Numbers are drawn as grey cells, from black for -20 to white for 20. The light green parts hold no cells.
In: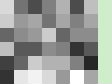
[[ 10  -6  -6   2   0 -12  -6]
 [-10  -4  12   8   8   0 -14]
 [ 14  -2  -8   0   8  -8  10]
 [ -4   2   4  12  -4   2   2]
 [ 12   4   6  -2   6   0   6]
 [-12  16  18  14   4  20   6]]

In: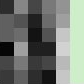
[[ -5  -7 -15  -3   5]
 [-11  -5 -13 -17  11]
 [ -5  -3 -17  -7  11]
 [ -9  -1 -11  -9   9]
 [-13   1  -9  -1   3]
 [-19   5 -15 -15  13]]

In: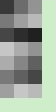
[[ -9 -13 -15]
 [ -1  -5  -9]
 [-11  -3   3]
 [  7   1  -5]
 [ -1   5   9]
 [ 11   7   3]
 [  5  11   9]]

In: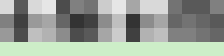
[[  0 -10   4   6  -4 -12 -10   2  10 -12   2   6  -4  -2  -4  -6]
 [  4  -8  10   8   2  -8  -6   6  12 -10   8  10   0   0  -2  -4]
 [ 14  -6  14  16  -8   0  -2  12  16   6  14  14  -2  -6  -6   0]]

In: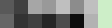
[[ -4 -12 -10 -14  -8 -18   8]
 [ -6 -10   6   4  10   2  10]]

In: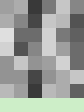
[[ 13  -7   1  13   5  -3]
 [ 15  -3  -3  13  -1  -5]
 [  7   1  -9  11   9  -7]
 [  3   3  -9   3   7  11]
 [  9   5 -11   9   7  -5]
 [  5   7 -11  -1  11   1]
 [  3  11   3   5  13  -3]]
